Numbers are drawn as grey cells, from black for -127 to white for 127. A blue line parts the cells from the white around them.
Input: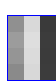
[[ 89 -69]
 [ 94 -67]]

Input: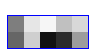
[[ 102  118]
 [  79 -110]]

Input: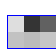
[[-75 -30]
 [ 59  70]]

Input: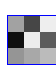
[[-57 110]
 [108 -36]]

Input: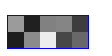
[[-95   1]
 [ 11 109]]

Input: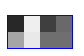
[[111 -64]
 [105 -16]]

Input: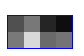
[[ -7 -90]
 [ 89 -21]]
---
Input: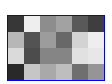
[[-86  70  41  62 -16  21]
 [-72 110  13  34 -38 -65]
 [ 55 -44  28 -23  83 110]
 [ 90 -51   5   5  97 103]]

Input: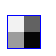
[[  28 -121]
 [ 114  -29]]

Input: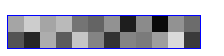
[[ -43  -89   45  -35   70    4  -76    4   -4   30   90  -69]
 [  37   77   37   58  -11  -27   18  -97   11 -117   18  -19]]

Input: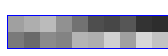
[[ -5 -21  11   3  52  46  80  32  87  66]
 [ 32  46  59  17 -13 -49 -56 -41 -76 -82]]

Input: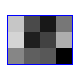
[[   6  -32  -39 -126]
 [  70  -53 -103   -8]
 [  84  -96  -61   46]]

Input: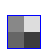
[[-25 -67]
 [  8  93]]

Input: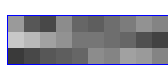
[[-69 -55 -40 -33 -25  12   4  33  26   4]
 [ 26 -40 -55  12 -25 -33 -17  -3  18   4]
 [ 72  57  33  18  -9  -9 -17 -25 -47 -61]]
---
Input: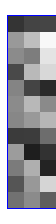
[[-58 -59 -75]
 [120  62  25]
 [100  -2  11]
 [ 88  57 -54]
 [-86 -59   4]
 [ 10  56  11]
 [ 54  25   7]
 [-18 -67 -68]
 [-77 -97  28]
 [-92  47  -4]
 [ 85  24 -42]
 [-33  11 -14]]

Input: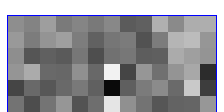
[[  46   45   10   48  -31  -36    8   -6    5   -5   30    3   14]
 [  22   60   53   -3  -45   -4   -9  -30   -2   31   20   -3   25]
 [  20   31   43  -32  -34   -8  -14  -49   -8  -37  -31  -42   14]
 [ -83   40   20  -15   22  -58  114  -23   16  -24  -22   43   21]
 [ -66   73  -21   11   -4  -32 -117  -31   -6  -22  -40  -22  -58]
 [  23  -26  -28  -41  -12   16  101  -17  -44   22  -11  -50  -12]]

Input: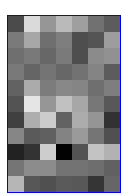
[[ -35  -14   31   58   22   90  -52]
 [  29  -43  -49   -1  -16   39   -5]
 [  17   11  -49   -5  -24   -6  -16]
 [ -35    4  -13  -24  -11  -26   -6]
 [  -1  -16    5    8   -3   43  -29]
 [ -39   -8   39   65   22  101  -44]
 [ -77   21   44  -29   76   46  -63]
 [ -47  -10   26    3  -31  -37    6]
 [  50   67  -44 -125   77  -76  -93]
 [ -30  -17  -12  -12   12   12  -10]
 [ -25  -74  -39  -37  -47  -40   54]]

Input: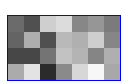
[[ -4  22   7  92  79 -47 -20]
 [  6  78  48  57 -47  46 -27]
 [ 47   5  52  66 -11 -56 -56]
 [ 40 119  87  10 -84  99  43]]

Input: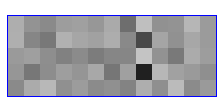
[[ 27  54  19  17  63 -17  42  23  32  29  10  19  46]
 [ 27  39  17  37 -55   9  45  33  38  49  -7   6  47]
 [ 29  43  -6  18  68   6   6  -3  11   1  14  31  26]
 [ 15  26  33  55 -95  32  -9  40  21  30  13  -8  22]
 [ 26  11  59  15  46   3  16  11  28  16  56  43  10]]

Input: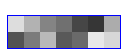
[[ 44 -73 -57 -15   4  50  93]
 [ 87 104 -21 -38  57  -4 -44]]

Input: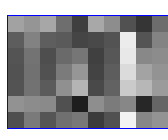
[[-19 -74 -46  13  40 -64 -17  39  21  34]
 [  3 -43 108 -44 -54 -58 -37 -33   2 -34]
 [ 12   8 104 -40 -63  -9 -21 -49 -12 -43]
 [ 19  35  91 -34 -60  22  -4 -46 -14 -45]
 [ 27  55  74 -29 -54  52  16 -36 -13 -44]
 [-26 -88   7  -4  14 -97 -47  10  12  18]
 [ 19   7 115 -46 -68  -7 -15 -42  -5 -48]]

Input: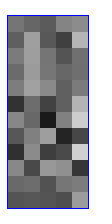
[[  12    4  -36  -25  -10]
 [  53  -63  -39   31  -32]
 [ -15  -43  -10   30   -4]
 [ -16  -24   -9   27  -20]
 [  -4  -31   10   33   -2]
 [  52  -31  -61  -18  -77]
 [  77    1 -101  -23    7]
 [ -56  -91   30    0  -40]
 [  80  -53  -65   11  -79]
 [ -73   16   24  -54    8]
 [  -3   -9  -45  -18  -22]
 [  28  -49  -43  -40  -43]]

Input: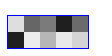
[[-20 -96  -4 -25  94]
 [ 84 105  54 109 -96]]
